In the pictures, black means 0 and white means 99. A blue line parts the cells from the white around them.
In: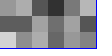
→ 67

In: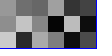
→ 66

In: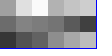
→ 38

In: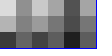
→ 26

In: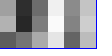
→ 66

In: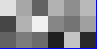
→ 42

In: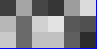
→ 75

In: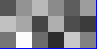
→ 42
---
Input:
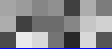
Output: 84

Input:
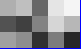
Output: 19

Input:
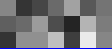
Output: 56

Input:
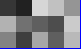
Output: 65

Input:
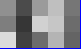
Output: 42

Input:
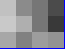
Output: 61

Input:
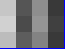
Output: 51

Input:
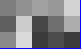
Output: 23
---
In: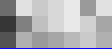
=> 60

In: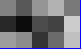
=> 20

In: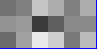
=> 90

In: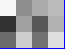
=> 44

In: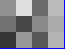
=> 34

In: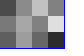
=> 40

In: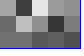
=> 34
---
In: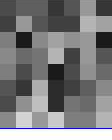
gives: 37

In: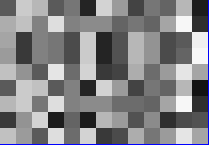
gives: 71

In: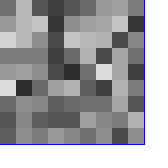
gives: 33

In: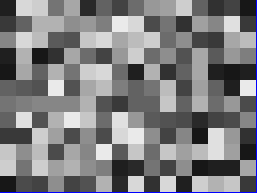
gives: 80

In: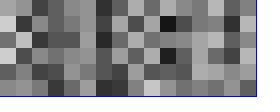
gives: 26
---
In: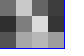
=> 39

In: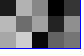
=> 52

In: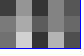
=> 20

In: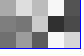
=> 73

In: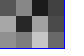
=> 11

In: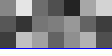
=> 42

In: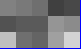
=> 43

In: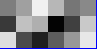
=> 93
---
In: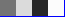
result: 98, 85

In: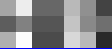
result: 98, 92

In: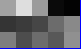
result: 86, 63

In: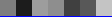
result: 76, 61

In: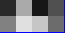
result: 87, 77

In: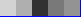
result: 82, 68

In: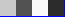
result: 97, 78

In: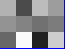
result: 97, 80

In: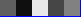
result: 90, 50
